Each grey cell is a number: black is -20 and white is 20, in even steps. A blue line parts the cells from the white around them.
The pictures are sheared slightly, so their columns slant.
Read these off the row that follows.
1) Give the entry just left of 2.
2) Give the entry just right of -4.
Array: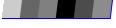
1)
-8
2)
0

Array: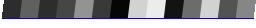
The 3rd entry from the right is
13
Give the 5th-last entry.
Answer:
-17
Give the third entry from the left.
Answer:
-13
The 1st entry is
-13

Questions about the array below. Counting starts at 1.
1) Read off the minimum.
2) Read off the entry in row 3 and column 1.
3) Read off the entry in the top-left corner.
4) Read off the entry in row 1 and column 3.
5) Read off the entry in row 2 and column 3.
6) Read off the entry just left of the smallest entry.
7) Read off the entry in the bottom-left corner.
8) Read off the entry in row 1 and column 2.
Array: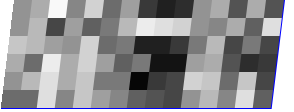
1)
-19
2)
11
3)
3
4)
19
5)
-9
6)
-1
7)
-3
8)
7

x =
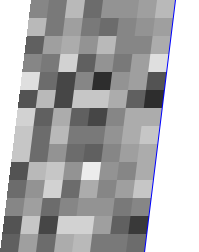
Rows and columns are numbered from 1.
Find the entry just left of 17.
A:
3
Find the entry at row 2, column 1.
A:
9
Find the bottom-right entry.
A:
-3
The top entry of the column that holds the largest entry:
3
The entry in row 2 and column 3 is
5
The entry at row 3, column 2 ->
5
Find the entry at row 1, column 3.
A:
9
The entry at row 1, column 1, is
1
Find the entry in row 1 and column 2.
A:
-1
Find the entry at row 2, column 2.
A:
-1
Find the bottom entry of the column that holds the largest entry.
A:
9
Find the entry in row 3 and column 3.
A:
7
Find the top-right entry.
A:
9
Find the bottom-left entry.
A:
-5
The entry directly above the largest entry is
-5
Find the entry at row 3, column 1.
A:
-5
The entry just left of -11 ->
-5
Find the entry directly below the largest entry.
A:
7

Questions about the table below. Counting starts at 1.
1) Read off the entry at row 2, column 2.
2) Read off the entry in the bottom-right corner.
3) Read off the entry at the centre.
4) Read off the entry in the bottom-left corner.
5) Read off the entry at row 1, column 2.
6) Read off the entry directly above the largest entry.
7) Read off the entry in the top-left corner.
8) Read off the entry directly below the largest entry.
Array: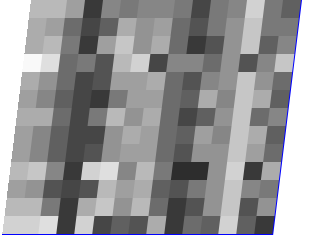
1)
5
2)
-11
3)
7
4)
13
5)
9
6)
7
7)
9
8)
7

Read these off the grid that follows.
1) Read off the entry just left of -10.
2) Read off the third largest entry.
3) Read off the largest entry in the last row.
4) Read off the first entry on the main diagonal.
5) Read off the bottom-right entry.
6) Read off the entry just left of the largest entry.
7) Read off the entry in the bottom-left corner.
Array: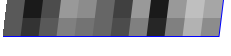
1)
-4
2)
6
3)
8
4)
-6
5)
2
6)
4
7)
-6

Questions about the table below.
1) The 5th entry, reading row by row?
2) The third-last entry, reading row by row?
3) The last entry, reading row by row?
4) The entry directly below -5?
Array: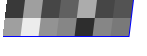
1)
7
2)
-13
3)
-1
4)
1

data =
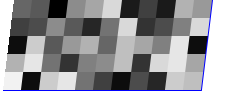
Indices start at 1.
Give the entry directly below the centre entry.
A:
2
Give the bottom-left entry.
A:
18
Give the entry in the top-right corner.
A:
4
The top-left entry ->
-4
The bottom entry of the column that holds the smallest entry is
12
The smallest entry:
-20
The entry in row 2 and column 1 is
-10
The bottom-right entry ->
10
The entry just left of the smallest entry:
-6
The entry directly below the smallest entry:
2
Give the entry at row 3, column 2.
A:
12
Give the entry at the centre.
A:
-4
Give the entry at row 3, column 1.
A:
-18
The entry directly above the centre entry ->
-2
